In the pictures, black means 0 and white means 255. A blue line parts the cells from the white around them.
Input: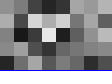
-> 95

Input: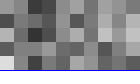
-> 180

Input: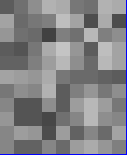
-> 77

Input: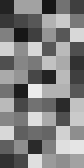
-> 121

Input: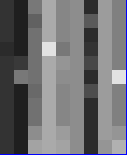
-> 128

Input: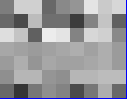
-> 96

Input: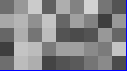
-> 152

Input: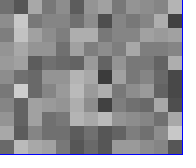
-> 65

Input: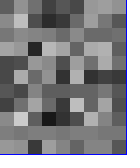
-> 86
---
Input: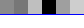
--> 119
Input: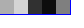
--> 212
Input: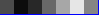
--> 12
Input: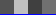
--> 192
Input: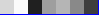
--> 250
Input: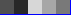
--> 40
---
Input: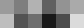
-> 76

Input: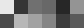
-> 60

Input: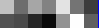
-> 254

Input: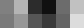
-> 100

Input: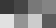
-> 204

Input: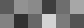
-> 123

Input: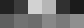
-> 122
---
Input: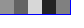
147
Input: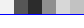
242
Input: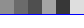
143
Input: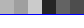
181
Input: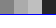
131
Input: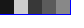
22
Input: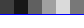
62
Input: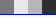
121
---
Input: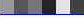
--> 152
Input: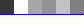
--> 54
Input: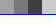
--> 161
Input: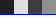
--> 33
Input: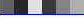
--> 97
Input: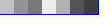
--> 193
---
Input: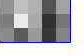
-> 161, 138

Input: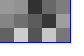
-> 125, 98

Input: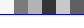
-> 96, 246

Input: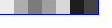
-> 67, 236

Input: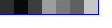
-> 198, 46

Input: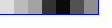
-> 142, 222

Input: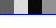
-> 145, 95

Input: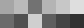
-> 222, 107
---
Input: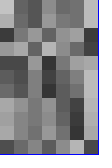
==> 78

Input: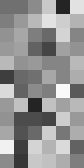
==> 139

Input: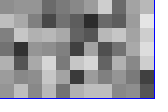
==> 149

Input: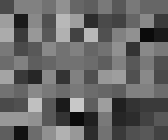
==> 94

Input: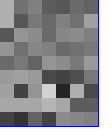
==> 67
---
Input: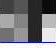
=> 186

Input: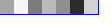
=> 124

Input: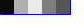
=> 11

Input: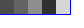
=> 77

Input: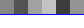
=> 83

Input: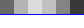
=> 179

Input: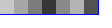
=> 124

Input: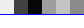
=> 66
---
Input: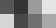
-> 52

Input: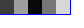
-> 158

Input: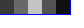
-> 104

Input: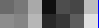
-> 120

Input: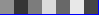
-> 53

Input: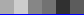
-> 205

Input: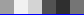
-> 241
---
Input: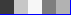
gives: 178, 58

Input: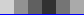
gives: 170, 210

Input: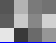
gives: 114, 230

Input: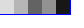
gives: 23, 221

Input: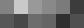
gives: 60, 87

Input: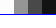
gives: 19, 252

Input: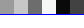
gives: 66, 155

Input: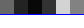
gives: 130, 103

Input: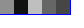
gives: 70, 143

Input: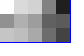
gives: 31, 197
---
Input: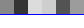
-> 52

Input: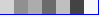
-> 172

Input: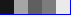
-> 22

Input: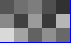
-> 217

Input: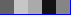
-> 98

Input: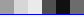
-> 214
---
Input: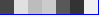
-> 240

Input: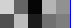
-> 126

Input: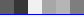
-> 126

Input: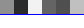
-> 192

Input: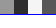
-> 88

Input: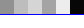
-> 7

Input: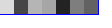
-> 98
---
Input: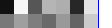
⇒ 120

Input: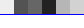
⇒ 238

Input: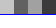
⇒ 197

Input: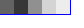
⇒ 99

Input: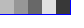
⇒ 187

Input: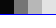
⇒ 7

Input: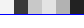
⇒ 243
